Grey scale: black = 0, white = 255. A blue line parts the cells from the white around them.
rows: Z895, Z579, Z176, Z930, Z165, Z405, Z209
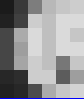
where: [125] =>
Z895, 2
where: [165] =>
Z165, 1
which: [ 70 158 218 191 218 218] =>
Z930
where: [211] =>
Z209, 5

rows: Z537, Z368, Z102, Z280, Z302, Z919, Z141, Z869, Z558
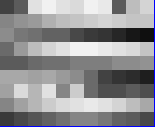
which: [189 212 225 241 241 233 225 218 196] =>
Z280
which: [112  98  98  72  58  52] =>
Z102
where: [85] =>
Z558, 2
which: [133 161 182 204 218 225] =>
Z869

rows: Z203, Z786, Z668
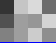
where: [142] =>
Z668, 3
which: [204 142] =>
Z668
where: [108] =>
Z203, 3
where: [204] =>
Z668, 2
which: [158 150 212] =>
Z786

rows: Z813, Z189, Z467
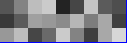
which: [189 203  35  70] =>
Z813
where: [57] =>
Z189, 0
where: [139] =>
Z189, 4

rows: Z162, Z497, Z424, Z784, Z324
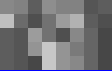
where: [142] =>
Z162, 3
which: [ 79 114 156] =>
Z497

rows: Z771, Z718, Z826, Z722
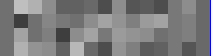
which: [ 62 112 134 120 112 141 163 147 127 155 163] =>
Z718
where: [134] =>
Z718, 3

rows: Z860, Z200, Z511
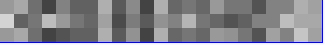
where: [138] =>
Z860, 9
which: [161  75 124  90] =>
Z200
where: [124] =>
Z200, 9

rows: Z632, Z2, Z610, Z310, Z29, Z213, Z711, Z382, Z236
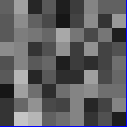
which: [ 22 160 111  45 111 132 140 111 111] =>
Z711
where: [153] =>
Z2, 8
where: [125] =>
Z610, 1

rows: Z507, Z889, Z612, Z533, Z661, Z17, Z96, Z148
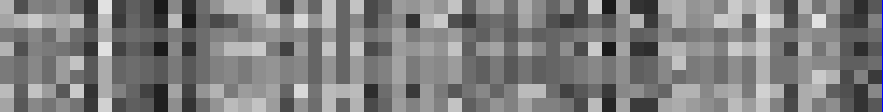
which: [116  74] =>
Z148
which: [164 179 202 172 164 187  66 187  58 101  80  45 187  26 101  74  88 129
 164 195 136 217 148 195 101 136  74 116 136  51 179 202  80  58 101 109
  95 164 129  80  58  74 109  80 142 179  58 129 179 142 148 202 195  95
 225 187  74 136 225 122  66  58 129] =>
Z889
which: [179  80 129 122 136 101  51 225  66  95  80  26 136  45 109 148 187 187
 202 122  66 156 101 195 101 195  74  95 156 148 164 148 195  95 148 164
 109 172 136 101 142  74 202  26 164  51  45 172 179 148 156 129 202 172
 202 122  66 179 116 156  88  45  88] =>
Z507

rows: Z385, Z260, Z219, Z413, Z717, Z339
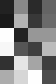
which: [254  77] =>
Z339
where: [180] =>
Z260, 1
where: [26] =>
Z260, 0
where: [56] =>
Z260, 2

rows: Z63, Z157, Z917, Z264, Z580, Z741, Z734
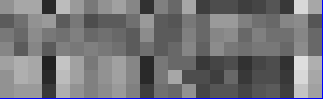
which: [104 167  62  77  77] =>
Z63
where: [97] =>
Z264, 14

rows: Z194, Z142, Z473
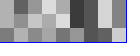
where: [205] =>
Z473, 8
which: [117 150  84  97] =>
Z473
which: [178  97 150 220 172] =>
Z194
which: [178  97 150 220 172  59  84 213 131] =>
Z194
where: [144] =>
Z142, 1

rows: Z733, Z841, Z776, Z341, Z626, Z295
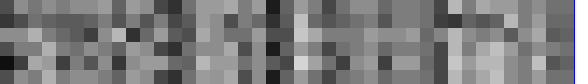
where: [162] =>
Z626, 22
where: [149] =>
Z295, 15
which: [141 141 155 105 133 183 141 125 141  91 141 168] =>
Z776
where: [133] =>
Z776, 31
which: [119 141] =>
Z733
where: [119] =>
Z733, 2

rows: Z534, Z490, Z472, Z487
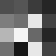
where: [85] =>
Z534, 1
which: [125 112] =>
Z490
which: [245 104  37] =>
Z472
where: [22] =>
Z487, 1
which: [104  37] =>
Z472
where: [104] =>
Z472, 2
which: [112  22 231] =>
Z487

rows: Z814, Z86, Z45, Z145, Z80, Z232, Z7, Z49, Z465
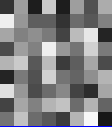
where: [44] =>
Z7, 6
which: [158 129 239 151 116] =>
Z145
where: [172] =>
Z814, 7

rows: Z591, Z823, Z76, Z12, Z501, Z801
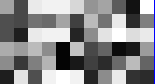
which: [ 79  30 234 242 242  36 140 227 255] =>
Z76
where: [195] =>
Z12, 5
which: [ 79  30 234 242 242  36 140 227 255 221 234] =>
Z76
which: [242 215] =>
Z591

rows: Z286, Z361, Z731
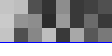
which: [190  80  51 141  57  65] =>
Z286
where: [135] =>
Z731, 2
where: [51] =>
Z286, 3
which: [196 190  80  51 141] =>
Z286

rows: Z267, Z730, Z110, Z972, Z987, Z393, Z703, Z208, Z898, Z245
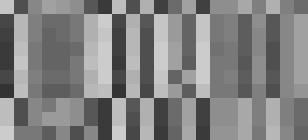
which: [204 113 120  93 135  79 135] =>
Z972
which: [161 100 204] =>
Z972
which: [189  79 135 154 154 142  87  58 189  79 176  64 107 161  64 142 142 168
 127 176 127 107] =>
Z898
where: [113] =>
Z972, 15

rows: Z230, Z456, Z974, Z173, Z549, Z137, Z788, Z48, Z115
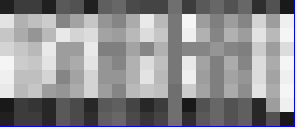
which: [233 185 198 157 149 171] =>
Z788
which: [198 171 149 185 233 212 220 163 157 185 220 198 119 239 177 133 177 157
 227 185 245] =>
Z974
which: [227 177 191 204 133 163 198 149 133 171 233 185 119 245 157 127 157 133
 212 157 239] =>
Z456
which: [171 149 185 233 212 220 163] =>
Z974
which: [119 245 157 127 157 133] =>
Z456
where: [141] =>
Z788, 17
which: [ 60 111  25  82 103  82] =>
Z48

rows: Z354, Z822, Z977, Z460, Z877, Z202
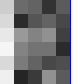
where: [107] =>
Z354, 1
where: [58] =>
Z202, 2
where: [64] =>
Z977, 4
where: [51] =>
Z354, 3

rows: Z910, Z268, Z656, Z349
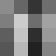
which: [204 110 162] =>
Z268
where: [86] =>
Z349, 0
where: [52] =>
Z910, 2
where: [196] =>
Z656, 1
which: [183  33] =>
Z349
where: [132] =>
Z349, 3
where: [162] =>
Z268, 3

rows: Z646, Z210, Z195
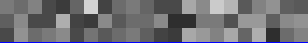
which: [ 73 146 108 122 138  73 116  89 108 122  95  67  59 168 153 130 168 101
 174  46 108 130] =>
Z195
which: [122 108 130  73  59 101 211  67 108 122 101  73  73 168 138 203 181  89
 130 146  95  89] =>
Z646
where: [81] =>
Z210, 16
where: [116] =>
Z195, 6
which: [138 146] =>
Z210

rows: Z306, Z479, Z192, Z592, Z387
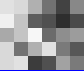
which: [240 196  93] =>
Z479
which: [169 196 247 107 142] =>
Z192
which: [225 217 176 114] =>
Z306
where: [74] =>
Z479, 5
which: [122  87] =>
Z592
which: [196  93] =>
Z479
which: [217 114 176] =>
Z592

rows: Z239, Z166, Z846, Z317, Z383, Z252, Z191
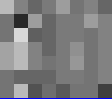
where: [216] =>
Z846, 1
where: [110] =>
Z191, 3
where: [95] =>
Z846, 2
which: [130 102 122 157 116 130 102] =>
Z239
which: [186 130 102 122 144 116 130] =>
Z317
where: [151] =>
Z383, 5

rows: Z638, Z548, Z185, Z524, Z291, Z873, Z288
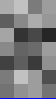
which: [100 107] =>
Z524
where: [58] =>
Z291, 2
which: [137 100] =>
Z524
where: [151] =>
Z548, 3
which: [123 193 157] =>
Z873
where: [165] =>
Z185, 0
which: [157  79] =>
Z873

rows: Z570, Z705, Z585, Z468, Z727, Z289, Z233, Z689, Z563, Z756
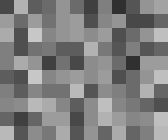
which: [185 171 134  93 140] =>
Z689
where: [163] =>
Z570, 11

